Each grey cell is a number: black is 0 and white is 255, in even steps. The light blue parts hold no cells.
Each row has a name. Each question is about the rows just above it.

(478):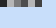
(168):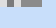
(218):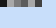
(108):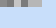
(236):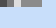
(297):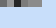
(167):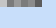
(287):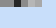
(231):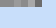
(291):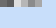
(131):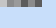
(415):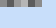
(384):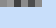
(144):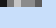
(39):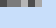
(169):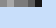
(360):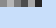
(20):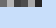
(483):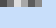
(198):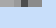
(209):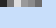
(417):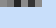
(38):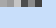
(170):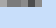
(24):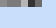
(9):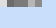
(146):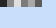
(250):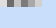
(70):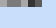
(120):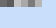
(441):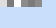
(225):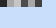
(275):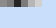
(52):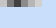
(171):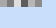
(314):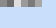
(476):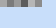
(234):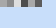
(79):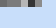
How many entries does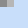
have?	2
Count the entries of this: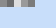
5
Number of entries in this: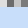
4

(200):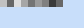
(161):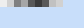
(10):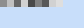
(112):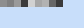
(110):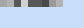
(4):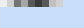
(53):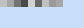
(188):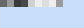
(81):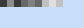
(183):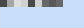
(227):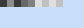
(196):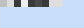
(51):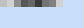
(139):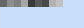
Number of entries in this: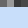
4
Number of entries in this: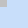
1

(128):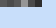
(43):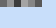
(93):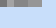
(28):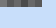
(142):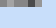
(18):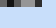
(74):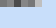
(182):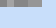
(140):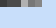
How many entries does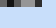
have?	6
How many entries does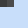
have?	2
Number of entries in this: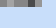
6
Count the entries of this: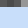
4
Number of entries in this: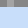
4
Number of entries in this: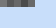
5
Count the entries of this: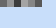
6

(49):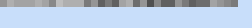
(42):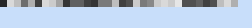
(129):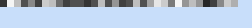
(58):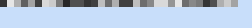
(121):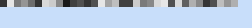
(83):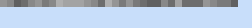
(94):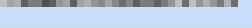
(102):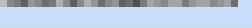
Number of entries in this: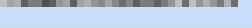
34
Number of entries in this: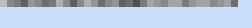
34

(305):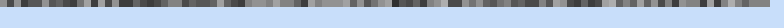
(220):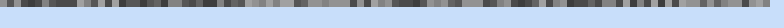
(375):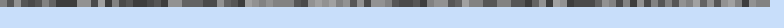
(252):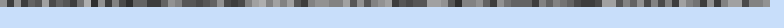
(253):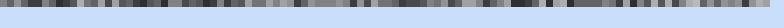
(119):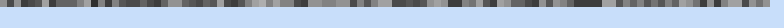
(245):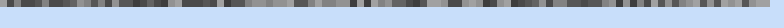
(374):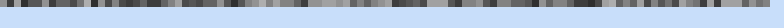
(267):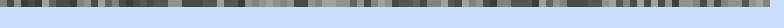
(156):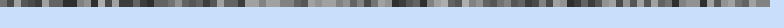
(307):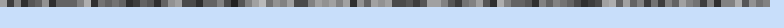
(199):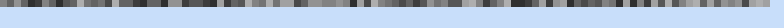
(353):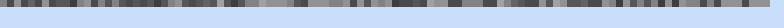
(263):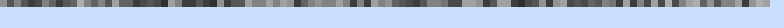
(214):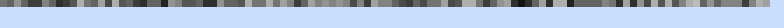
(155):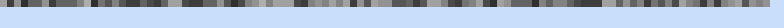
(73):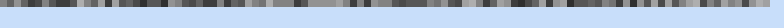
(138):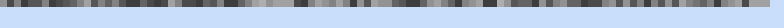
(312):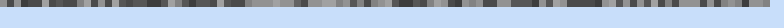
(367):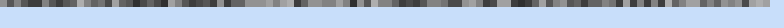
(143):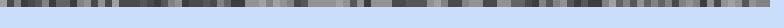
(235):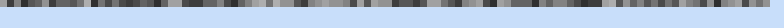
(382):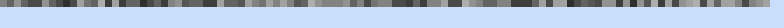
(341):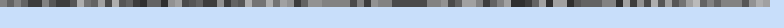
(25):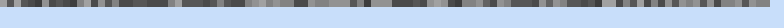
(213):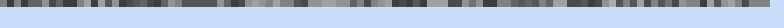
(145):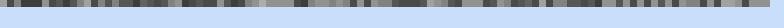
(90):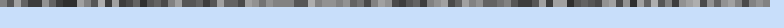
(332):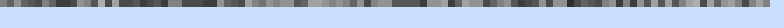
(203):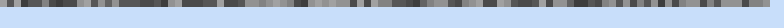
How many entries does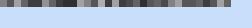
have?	33
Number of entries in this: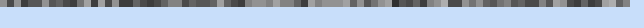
90

